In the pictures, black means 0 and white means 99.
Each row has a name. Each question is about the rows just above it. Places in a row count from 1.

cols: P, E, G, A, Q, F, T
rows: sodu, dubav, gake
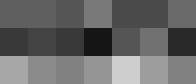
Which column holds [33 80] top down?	Q
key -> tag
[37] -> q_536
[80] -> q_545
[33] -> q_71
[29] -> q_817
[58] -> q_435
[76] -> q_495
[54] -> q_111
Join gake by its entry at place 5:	q_545

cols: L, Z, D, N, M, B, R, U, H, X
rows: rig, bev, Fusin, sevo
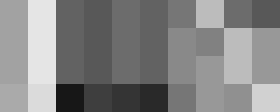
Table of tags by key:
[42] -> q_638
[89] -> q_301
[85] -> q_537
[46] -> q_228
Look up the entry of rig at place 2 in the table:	q_301
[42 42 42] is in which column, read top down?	M
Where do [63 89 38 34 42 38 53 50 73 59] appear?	bev
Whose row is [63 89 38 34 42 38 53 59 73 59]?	Fusin

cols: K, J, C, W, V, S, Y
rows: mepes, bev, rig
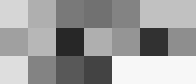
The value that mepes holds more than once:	[75]
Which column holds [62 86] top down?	K
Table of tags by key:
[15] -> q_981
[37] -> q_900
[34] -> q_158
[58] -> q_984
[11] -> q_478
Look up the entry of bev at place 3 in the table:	q_981
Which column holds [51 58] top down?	V
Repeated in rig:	[96]

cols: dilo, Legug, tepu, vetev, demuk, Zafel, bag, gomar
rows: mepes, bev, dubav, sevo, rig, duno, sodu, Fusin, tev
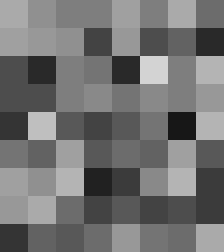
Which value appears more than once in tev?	[42]
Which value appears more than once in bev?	[59]
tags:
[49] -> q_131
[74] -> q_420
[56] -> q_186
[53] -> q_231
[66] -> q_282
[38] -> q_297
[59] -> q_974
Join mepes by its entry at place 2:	q_186
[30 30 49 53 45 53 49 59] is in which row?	sevo

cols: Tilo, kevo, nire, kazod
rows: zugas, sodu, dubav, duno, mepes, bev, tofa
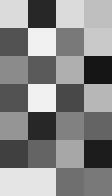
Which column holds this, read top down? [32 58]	Tilo
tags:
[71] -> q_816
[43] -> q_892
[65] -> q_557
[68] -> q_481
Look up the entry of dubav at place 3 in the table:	q_481
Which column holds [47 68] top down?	nire
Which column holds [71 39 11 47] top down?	kazod
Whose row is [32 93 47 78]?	sodu
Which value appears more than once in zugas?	[85]

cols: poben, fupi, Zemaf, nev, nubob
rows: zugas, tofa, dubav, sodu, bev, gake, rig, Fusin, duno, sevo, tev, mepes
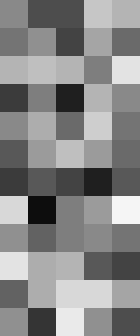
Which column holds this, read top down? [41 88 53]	nubob
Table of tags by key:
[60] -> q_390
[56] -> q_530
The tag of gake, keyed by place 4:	q_390
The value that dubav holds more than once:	[70]

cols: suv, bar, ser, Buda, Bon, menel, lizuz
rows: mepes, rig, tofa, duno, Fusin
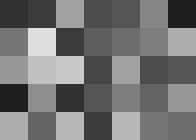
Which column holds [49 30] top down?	menel
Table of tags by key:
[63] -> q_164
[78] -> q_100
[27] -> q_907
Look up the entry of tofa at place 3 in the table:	q_100
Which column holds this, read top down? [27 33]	Buda

